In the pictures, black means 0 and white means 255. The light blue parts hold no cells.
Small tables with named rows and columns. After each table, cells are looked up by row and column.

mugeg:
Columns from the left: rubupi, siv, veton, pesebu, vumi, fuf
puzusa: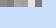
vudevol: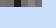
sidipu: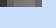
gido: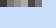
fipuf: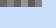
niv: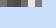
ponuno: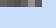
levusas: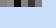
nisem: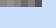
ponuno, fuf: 92
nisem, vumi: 129
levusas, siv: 140
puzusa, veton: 167
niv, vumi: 231
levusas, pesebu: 128
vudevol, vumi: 134
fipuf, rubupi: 104
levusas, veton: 15
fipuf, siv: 132
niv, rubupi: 117
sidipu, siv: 98
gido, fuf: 120
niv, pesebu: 110
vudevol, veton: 32
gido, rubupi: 59
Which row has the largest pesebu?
gido

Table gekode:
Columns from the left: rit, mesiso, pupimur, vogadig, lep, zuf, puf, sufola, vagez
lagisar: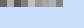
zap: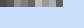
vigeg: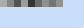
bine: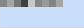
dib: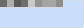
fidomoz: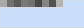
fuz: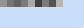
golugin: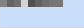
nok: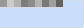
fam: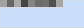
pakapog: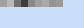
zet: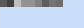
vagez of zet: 109
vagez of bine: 165
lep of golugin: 81
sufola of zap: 173
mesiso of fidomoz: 112
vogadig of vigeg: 156
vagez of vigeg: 146
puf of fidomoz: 133
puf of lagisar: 166
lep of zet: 147
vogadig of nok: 124
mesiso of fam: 102
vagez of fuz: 181
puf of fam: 112
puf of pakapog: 170
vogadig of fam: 68
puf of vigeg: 143
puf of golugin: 110
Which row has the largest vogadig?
golugin

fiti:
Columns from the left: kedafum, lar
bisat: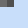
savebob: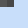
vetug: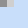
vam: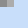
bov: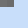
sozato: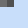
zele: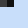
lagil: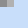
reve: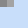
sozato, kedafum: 109
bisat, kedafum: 107
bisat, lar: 79
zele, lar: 16
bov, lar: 107
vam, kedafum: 140
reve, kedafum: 135
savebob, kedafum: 85
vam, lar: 172
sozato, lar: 80
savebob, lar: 71
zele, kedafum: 61
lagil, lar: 177

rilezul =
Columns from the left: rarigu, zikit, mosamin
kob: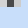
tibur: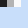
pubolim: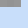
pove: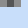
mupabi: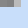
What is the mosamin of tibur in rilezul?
249
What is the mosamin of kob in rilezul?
204
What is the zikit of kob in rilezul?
73
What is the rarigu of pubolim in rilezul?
150
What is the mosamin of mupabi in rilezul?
186
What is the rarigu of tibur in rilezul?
30
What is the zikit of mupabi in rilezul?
129
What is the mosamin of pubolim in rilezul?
150
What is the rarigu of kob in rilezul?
211
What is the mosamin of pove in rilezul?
141
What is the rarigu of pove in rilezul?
140
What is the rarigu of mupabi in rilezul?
134
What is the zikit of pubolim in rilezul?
147

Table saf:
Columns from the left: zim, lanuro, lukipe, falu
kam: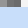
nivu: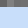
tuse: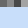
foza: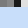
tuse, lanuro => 138
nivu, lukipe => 110
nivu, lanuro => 128
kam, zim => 149
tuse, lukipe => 73
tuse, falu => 163
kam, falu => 244
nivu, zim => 101
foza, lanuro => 135
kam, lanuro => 114
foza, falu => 224
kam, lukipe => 107
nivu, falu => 112
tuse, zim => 104
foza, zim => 122
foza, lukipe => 26

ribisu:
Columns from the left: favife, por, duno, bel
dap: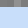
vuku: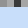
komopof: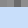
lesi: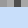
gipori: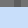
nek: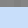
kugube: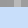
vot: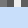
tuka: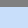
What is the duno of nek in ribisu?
128
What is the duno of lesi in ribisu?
79
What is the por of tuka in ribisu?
128
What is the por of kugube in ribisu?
154
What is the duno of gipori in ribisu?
94
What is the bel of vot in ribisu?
94
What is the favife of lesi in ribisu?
154
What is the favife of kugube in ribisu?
153
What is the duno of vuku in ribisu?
59
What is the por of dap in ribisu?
123
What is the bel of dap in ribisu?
124
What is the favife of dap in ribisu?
126
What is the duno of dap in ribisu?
145
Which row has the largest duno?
vot

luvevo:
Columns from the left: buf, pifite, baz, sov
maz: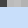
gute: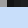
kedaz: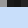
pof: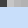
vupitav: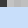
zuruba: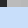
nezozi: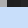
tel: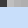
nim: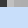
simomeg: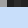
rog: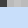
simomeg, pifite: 32
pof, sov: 178
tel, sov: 175
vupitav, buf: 57
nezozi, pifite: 31
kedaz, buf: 153
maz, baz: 191
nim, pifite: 192
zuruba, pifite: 187
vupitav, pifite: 195
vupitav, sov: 191
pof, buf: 65

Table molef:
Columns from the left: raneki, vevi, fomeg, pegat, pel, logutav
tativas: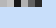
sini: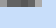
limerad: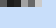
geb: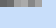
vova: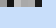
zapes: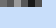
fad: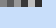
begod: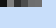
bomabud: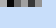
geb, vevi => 110
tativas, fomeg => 23
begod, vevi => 128
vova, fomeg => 191
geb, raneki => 101
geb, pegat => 171
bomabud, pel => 56
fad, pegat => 56
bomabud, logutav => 148
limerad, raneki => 91

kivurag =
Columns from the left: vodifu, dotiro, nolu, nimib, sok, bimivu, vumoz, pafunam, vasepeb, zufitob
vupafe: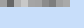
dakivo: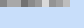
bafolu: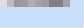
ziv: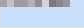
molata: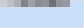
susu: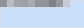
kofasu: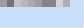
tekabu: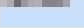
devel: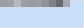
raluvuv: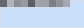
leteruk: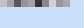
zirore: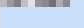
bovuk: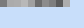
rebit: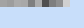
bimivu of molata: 141
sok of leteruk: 162
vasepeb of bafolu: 128
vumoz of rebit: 79
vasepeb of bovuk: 91
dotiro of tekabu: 171
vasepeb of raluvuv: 146
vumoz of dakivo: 217
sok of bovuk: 160
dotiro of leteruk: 164
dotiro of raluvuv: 180
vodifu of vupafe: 160
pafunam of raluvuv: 128
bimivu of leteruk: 53
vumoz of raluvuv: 161
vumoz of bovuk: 140
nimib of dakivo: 114
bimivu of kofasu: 158
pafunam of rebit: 126
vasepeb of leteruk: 151

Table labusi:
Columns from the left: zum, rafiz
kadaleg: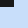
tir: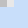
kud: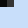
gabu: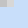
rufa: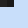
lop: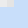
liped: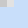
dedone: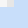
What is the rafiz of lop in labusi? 228
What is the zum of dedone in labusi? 246
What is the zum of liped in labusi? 201
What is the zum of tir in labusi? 192
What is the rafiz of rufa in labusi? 25
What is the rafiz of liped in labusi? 226
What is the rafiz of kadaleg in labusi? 24
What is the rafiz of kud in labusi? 53
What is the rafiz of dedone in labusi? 230

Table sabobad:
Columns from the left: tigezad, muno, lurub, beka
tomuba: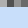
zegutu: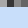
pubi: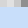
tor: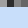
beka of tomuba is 106
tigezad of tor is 160
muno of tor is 44
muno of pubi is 225
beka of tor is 102
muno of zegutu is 54
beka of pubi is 143
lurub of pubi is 201
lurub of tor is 132
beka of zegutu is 101
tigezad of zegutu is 168
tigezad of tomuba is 175
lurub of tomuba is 147
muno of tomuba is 81

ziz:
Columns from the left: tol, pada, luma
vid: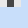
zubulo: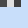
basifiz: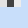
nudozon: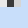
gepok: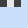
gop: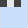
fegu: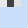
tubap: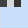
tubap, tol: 64
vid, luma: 232
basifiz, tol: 226
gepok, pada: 233
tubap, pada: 215
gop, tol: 66
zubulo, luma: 63
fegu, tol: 234
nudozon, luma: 213
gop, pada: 233
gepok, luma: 64
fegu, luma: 226
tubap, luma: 52
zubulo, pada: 223
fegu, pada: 66
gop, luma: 65
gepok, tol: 62
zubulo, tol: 73
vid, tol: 233
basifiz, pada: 66

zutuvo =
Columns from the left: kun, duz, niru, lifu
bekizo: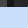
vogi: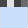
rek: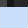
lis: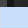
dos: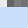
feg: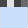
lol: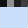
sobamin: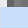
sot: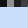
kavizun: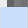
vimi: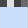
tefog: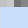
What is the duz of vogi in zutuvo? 226
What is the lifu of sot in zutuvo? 63
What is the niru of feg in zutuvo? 65
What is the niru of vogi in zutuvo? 65
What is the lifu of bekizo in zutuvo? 39
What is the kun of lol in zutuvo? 15
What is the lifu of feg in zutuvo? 106
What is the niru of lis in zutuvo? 40
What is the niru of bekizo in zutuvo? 41
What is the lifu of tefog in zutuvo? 134
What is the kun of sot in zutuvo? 15
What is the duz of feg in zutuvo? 226
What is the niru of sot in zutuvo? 31
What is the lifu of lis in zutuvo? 38
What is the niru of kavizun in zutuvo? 122
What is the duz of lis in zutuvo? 23
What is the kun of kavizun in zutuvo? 237
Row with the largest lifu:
tefog

